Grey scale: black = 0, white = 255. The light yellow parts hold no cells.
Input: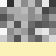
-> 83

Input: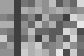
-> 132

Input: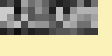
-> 203

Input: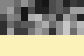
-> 75

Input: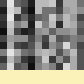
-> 57

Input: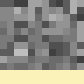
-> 135

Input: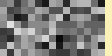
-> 150

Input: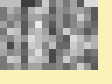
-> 120
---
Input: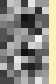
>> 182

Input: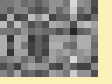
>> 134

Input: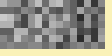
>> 148

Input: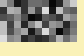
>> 23

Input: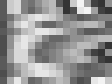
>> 216

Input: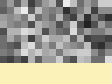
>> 96

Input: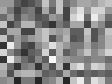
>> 94

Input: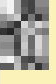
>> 164
